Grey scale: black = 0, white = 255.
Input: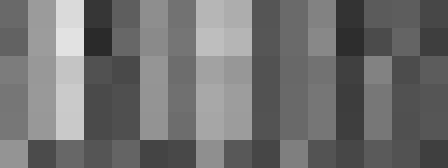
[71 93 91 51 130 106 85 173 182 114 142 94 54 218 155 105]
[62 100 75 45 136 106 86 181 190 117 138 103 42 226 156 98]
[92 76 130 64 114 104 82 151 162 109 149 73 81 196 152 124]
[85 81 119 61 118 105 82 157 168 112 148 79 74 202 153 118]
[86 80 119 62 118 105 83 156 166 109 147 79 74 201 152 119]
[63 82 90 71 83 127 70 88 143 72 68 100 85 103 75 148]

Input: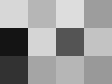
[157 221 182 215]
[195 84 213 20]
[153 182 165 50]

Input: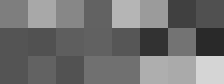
[80 64 155 181 98 135 168 126]
[41 115 50 86 97 94 81 84]
[213 170 174 112 112 82 98 84]

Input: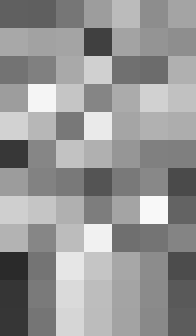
[164 141 187 157 118 95 96]
[142 148 163 64 164 162 168]
[176 108 112 208 169 128 115]
[193 209 171 133 197 245 157]
[173 177 165 234 120 183 210]
[127 128 150 176 194 134 55]
[74 136 121 84 121 130 156]
[99 248 164 125 176 197 207]
[132 116 111 241 188 134 179]
[76 140 167 197 230 116 42]
[89 139 164 189 218 122 53]
[92 137 163 188 214 117 54]

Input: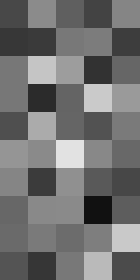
[133 67 95 139 72]
[61 124 120 58 55]
[102 50 157 197 119]
[154 202 100 43 119]
[122 82 101 171 79]
[104 136 226 138 149]
[71 89 144 59 133]
[93 17 138 137 103]
[201 126 108 122 106]
[75 186 120 54 84]

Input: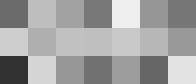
[119 150 239 120 162 190 107]
[153 183 201 191 193 175 206]
[227 102 157 113 151 214 49]

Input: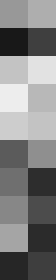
[174 152]
[63 24]
[226 195]
[184 237]
[195 205]
[143 91]
[45 111]
[76 135]
[43 165]
[62 38]

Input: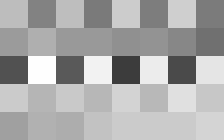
[123 207 125 204 122 190 130 189]
[112 135 147 144 153 153 175 155]
[229 74 236 60 242 89 254 81]
[199 224 184 211 183 201 181 203]
[212 203 203 203 194 173 177 160]

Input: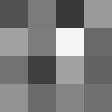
[154 57 123 81]
[105 245 125 161]
[99 162 64 114]
[113 133 107 147]
